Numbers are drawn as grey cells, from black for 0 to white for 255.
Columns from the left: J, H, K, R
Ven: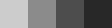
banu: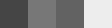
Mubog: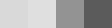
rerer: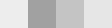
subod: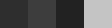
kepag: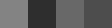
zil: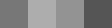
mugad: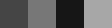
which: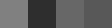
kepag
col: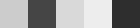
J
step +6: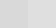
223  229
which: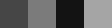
mugad

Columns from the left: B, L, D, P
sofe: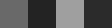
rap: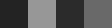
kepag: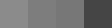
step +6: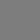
131
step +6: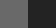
111  41
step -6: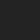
29
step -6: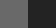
99  29
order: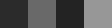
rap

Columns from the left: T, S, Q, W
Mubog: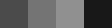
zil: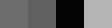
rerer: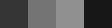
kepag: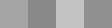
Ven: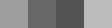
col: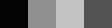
Q
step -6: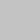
189
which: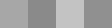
kepag
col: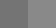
S

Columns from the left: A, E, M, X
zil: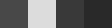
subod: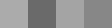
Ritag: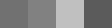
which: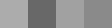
subod

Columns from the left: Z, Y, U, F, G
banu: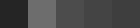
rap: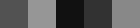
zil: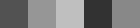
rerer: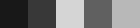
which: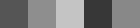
zil
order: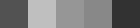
zil
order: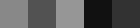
rap
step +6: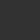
56
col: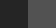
Z
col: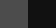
U
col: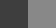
G

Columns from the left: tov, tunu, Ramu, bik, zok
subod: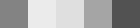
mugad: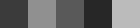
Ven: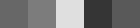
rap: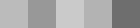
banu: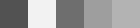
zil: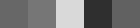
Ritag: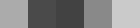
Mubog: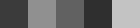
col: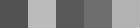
zok
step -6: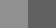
138  91
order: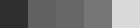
zil

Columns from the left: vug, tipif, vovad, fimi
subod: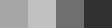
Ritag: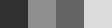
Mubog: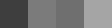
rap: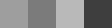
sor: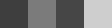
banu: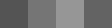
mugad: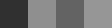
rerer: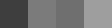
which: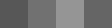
banu
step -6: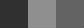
42  137  93
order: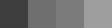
rerer
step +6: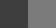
68  129

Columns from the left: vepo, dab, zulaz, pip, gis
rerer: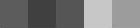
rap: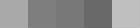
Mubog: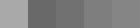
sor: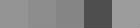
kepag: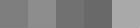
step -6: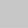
193
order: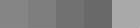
Mubog
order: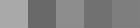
kepag
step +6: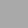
175
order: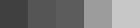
rerer
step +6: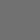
119
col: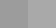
gis

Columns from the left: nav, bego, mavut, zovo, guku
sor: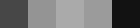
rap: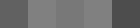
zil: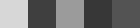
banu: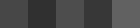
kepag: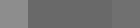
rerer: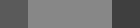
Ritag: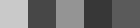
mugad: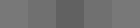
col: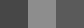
nav
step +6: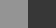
154  61
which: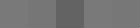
mugad
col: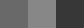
zovo
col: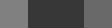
zovo
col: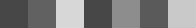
nav
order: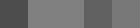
rap

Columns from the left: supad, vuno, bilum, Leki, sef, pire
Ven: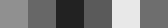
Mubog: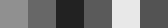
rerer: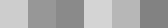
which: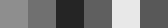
Mubog
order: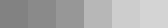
rerer
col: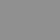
supad
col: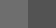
pire
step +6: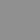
150

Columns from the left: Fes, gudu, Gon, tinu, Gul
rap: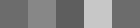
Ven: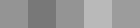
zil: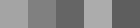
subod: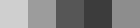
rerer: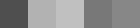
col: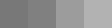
gudu
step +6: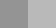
154  191

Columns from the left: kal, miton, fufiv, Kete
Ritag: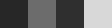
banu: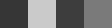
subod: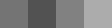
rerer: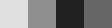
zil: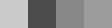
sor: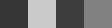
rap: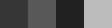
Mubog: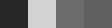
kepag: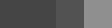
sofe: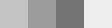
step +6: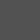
88
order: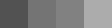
subod

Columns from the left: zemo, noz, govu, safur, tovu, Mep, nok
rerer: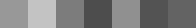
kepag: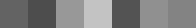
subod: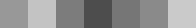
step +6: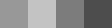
158  201  130  83
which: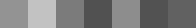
rerer
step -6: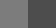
118  71
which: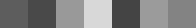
kepag
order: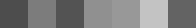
rerer

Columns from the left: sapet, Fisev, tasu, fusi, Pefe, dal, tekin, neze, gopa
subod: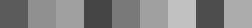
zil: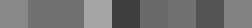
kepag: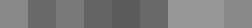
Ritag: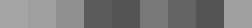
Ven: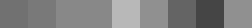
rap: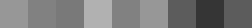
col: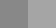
sapet
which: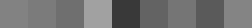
zil
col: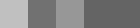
tekin
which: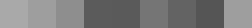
Ritag

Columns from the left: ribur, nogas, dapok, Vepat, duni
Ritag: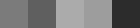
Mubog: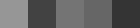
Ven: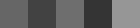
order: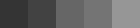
Mubog
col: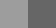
Vepat
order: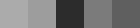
Ritag
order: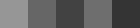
Ven

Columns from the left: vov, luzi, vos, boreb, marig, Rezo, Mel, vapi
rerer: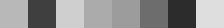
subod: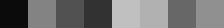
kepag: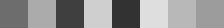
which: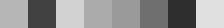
rerer
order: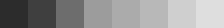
rerer
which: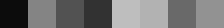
subod
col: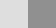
vapi
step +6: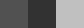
87  56  198
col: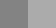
luzi
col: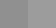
vapi

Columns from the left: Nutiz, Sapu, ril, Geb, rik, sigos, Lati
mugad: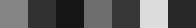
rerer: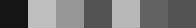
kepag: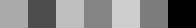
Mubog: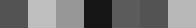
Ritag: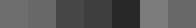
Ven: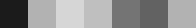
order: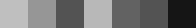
rerer
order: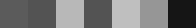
Mubog
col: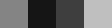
Geb
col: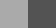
Nutiz
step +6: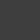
68
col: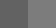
sigos
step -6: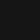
15

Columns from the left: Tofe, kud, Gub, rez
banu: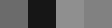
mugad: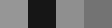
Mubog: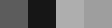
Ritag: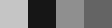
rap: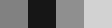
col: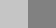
Tofe
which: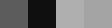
Mubog

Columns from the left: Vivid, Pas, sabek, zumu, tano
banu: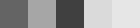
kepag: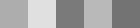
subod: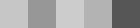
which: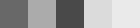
banu
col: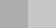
Vivid
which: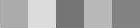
kepag
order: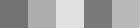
kepag

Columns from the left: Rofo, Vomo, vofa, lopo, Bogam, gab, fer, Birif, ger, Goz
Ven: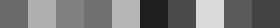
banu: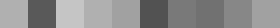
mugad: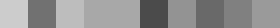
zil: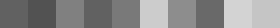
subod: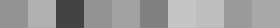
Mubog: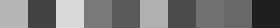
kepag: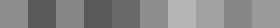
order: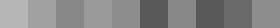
kepag
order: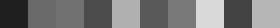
Mubog
